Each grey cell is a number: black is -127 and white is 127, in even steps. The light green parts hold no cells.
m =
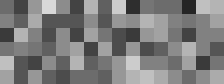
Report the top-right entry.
52
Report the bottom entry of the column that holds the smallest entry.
-19
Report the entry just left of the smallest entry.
-19
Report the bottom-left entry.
34
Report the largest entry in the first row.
88
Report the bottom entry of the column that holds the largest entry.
-31
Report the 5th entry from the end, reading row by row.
43
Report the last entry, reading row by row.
43
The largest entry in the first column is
64
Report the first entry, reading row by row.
-19
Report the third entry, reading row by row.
23
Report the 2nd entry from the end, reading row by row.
12
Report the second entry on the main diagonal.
-31
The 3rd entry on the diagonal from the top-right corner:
-60
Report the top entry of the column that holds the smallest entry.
-90
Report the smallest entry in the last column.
-42
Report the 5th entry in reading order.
12
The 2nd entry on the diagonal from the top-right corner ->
1
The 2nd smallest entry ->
-81
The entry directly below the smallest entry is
-10
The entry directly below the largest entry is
-42
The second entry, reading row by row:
-60
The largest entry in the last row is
64

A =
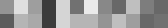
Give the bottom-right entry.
-14
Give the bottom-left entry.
-35
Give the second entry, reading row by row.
95
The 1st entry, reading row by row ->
20
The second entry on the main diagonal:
53
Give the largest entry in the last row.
85
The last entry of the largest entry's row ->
-23

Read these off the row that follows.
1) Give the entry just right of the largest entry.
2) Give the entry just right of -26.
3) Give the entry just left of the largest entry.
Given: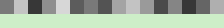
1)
-35
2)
47
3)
15

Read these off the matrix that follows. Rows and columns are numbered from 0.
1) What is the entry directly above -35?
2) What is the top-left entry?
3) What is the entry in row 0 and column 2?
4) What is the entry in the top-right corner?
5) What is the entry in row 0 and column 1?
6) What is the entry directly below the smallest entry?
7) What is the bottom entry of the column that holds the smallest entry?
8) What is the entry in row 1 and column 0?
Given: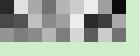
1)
-85
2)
-85
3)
41
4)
-115
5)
96
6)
41
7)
-13
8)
-54

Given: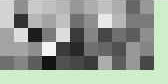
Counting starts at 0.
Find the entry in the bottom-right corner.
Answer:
-56
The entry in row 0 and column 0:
83
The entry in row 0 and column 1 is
15
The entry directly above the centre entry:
-15
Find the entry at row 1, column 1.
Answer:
-77
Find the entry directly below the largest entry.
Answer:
-108
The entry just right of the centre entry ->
5
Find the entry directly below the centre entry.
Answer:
-87
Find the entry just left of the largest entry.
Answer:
15
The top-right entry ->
24

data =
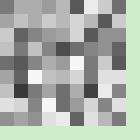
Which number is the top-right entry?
-16
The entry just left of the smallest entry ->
65
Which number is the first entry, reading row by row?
-5
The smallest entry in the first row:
-38
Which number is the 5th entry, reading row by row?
56
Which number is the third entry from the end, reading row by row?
96
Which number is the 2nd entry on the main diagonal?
65
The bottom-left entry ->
17
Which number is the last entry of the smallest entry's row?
5
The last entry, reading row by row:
-5
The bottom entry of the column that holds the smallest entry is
36
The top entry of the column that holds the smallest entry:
45
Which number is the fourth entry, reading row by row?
27
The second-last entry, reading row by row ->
56
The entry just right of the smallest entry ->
-5
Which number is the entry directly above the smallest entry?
-28
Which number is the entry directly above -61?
-5
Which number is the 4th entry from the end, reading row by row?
-28
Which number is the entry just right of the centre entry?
118
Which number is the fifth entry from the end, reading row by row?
107
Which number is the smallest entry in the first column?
-16

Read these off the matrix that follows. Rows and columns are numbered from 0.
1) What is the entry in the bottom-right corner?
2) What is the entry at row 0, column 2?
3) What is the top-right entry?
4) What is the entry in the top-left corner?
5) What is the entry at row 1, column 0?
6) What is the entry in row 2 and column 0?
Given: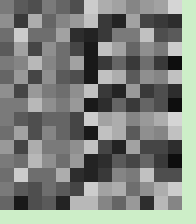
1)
5
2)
-49
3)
85
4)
-5
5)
15
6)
-17

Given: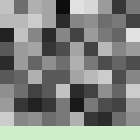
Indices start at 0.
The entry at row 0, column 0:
66
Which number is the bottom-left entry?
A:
76
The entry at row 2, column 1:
66
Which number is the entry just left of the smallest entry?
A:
36
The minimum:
-114
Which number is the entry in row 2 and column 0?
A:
-94
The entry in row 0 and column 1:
-17
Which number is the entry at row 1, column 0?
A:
57
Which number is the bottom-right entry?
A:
15
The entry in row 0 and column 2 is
48
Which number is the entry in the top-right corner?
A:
-6
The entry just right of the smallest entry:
97
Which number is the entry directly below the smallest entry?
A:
-84
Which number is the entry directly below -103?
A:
48

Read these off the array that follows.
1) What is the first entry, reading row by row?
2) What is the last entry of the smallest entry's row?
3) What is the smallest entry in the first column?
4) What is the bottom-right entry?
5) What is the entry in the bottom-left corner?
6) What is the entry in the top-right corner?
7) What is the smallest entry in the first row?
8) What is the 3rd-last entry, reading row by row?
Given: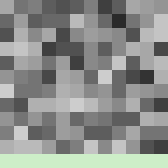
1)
39
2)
68
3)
-46
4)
-64
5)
48
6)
20
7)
-64
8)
20

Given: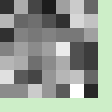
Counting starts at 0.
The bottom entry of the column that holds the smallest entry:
22
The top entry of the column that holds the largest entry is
75
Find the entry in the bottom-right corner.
-88
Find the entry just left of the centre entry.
11
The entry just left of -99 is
-58
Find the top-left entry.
-79
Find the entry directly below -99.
-47
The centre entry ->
32
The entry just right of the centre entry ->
107
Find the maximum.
127
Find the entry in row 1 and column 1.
-25
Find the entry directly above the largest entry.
66
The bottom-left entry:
11
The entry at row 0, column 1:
44
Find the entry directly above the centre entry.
2
